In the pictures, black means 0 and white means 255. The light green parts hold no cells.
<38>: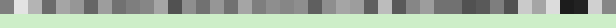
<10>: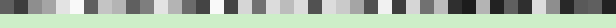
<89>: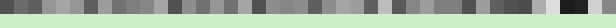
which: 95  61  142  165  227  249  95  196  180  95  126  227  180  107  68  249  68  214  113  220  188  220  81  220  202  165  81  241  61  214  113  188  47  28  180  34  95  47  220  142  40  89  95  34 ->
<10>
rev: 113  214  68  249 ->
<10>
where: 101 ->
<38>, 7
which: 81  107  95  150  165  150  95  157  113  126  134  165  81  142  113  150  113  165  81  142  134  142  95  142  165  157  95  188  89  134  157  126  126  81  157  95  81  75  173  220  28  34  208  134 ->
<89>
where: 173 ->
<89>, 39

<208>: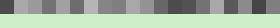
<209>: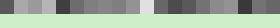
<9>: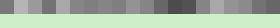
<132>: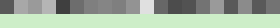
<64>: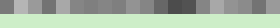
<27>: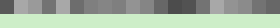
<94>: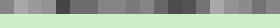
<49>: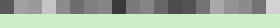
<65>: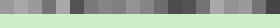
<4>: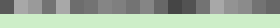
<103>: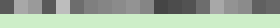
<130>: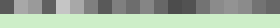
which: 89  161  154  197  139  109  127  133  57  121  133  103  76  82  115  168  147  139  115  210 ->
<49>
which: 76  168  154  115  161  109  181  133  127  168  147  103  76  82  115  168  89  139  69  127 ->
<208>

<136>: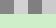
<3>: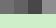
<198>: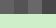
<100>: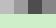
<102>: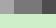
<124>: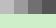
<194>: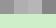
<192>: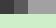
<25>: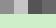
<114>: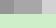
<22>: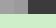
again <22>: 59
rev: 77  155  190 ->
<100>
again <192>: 161
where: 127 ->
<136>, 3
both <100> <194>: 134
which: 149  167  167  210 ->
<114>
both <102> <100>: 77

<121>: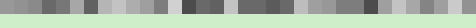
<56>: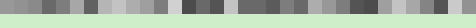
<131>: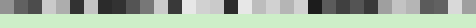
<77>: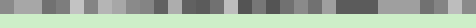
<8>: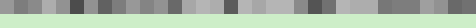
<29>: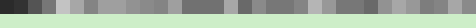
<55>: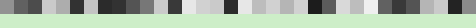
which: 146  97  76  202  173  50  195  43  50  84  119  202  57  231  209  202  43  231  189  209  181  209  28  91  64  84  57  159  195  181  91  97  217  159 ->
<131>
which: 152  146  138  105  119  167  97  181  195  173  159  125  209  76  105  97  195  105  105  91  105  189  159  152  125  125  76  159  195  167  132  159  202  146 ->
<121>
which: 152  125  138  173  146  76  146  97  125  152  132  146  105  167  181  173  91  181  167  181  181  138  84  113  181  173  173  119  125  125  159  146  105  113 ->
<8>
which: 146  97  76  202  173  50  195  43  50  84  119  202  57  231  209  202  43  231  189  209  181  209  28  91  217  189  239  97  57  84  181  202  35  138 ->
<55>
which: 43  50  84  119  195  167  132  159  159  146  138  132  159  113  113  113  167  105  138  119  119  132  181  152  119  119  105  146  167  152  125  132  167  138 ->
<29>

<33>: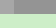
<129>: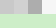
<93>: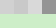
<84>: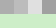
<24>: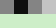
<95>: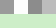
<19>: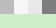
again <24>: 132
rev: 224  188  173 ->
<84>
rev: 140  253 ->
<95>
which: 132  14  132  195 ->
<24>
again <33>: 148
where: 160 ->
<84>, 4

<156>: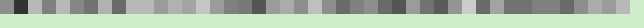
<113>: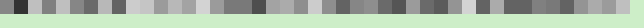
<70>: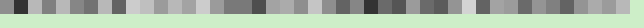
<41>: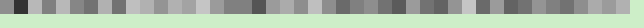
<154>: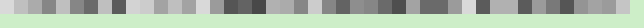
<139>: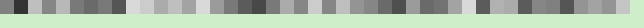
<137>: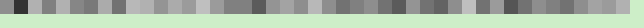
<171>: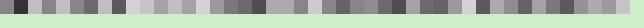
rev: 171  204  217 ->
<139>
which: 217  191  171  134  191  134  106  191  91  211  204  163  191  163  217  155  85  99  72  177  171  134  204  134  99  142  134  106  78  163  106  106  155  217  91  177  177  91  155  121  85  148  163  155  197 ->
<154>
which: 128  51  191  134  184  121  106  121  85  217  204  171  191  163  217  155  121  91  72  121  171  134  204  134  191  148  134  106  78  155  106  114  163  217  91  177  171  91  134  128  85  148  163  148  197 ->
<139>
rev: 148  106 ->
<70>
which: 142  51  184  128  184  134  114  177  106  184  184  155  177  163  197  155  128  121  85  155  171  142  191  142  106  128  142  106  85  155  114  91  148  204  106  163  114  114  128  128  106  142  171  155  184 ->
<156>
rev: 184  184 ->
<156>

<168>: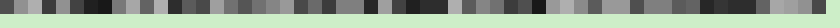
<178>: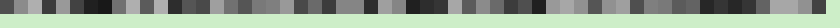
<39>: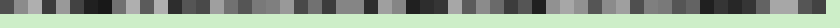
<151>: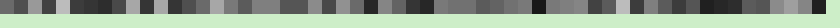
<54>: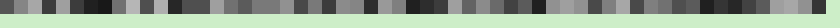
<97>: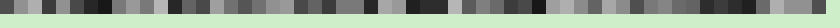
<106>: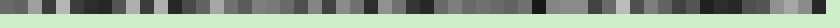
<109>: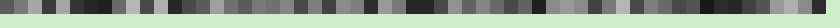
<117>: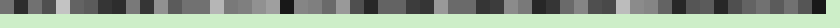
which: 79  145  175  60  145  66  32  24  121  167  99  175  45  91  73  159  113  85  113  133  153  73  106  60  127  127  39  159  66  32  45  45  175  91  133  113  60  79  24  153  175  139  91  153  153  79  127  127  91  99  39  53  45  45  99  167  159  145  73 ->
<168>

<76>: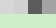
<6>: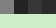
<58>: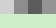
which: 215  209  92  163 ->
<76>
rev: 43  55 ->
<6>
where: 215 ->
<76>, 1
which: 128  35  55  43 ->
<6>

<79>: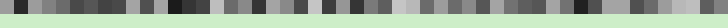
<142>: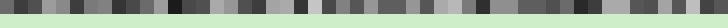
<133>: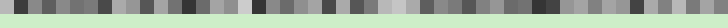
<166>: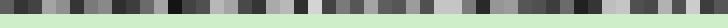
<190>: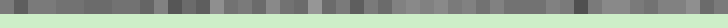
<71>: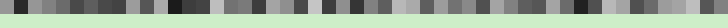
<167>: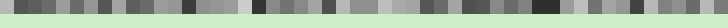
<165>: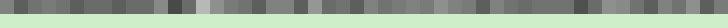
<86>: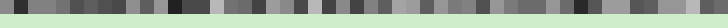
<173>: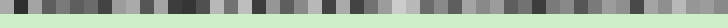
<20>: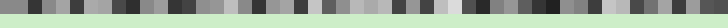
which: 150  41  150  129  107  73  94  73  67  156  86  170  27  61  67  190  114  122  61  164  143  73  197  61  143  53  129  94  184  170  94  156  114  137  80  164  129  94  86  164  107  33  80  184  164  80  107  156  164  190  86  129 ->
<71>
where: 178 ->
<166>, 48
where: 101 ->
<190>, 11

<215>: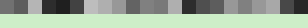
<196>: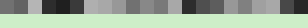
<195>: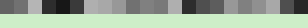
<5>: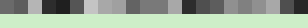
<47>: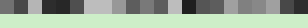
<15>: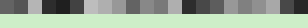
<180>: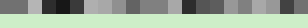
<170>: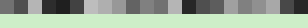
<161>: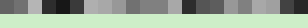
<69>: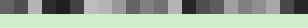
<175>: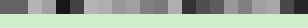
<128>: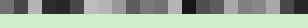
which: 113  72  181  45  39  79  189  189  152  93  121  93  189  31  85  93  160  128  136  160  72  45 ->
<47>
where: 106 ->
<5>, 1
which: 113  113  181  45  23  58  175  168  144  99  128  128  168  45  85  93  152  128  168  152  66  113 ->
<180>

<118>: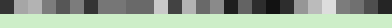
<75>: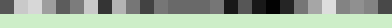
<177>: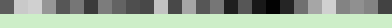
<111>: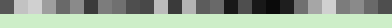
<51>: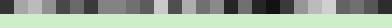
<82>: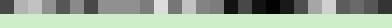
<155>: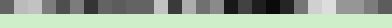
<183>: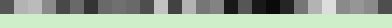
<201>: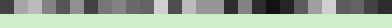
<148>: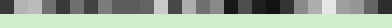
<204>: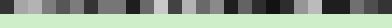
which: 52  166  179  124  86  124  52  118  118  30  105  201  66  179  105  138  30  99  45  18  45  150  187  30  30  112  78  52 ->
<204>
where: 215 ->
<75>, 3
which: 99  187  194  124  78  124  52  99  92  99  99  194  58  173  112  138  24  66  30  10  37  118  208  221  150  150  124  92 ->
<155>
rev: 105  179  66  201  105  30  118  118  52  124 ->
<204>

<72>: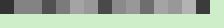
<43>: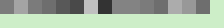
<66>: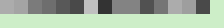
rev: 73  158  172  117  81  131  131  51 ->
<66>
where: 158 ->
<66>, 14
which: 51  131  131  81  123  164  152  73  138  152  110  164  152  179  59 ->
<72>
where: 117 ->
<66>, 12
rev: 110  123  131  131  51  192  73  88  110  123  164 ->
<43>
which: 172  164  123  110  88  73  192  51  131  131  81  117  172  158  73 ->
<66>
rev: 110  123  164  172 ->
<66>

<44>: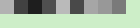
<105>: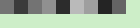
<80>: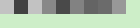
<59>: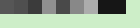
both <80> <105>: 100
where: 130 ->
<80>, 6

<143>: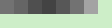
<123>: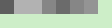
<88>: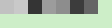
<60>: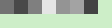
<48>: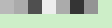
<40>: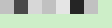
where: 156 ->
<88>, 4
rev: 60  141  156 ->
<88>
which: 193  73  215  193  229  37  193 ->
<40>
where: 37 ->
<40>, 6
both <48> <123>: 148
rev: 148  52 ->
<48>
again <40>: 193

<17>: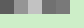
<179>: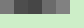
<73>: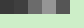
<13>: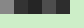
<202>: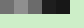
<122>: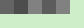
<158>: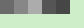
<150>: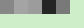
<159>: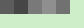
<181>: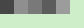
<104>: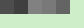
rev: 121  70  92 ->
<159>
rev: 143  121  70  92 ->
<159>
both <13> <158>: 135

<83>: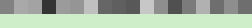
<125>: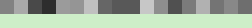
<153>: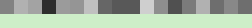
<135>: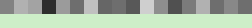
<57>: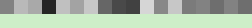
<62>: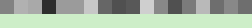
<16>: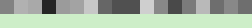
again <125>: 88
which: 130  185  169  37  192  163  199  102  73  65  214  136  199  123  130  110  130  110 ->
<57>
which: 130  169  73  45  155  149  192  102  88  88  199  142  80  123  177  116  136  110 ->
<125>
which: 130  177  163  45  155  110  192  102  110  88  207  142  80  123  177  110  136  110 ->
<135>
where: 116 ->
<125>, 16

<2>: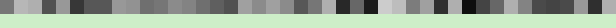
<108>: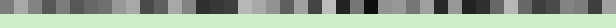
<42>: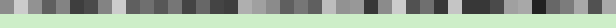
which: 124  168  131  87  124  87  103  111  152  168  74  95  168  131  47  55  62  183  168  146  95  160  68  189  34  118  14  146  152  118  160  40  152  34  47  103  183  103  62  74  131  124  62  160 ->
<108>
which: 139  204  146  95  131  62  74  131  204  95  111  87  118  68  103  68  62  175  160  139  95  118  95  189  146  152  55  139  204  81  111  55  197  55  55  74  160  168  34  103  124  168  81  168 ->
<42>

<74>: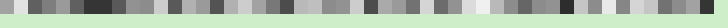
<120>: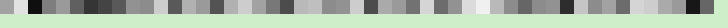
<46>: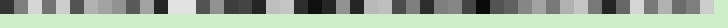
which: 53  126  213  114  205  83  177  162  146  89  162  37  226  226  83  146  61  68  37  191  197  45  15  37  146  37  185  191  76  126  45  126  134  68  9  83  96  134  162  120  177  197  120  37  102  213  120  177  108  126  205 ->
<46>
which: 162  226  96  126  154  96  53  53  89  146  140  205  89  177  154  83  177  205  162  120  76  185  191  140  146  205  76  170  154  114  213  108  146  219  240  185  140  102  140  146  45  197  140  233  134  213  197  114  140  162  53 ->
<74>

